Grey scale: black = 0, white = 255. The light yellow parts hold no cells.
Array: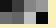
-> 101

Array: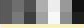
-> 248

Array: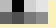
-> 78

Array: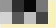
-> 89

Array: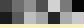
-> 37

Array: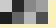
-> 100
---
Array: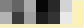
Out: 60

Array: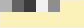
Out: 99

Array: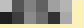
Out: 62

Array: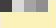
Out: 216

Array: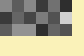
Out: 146

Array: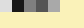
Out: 24

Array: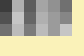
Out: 187

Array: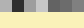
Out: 47

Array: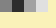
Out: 45
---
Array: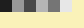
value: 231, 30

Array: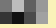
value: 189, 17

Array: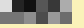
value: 222, 16

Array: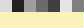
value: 228, 33

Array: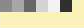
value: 242, 48

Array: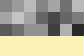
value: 196, 41

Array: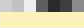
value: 238, 42

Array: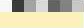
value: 246, 59

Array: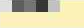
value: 223, 55

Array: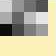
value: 230, 12
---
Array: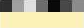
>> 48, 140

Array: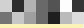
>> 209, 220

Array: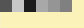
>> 84, 128

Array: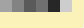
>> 163, 205

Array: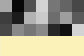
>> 168, 211

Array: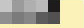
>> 198, 81

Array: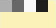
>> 175, 30

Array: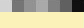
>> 211, 16

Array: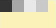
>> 52, 201
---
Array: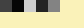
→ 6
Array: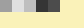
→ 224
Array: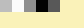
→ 251
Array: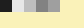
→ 231
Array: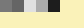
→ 101
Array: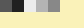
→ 33
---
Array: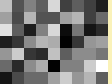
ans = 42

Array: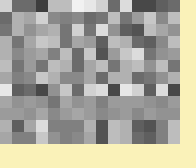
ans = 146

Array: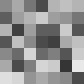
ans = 85

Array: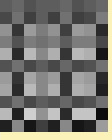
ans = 42

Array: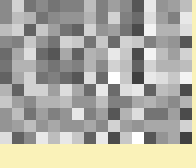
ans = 221

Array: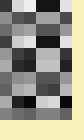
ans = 150
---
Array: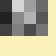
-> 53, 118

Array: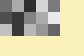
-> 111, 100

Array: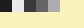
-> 29, 172

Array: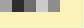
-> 163, 141

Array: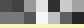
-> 77, 36

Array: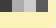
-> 61, 91
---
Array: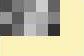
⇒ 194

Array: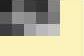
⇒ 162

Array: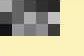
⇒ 122

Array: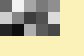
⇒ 174

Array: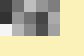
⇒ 138

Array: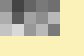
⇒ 152

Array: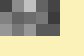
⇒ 150

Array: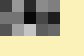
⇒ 196
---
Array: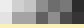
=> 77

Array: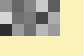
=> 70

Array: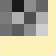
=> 79

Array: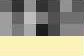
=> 111

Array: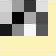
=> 168

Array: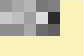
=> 220

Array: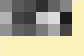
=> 220

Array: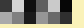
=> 106
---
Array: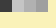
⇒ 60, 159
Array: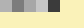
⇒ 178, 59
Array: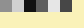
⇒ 144, 71
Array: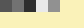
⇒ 85, 145
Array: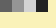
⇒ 97, 34
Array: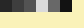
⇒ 39, 18
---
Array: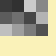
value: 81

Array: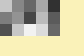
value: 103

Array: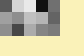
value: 123

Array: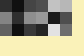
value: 109

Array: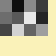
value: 158

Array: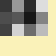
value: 187
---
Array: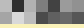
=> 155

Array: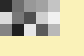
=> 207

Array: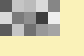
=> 61

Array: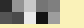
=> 117

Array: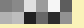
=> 246

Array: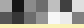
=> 64

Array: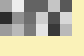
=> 79

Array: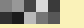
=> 217
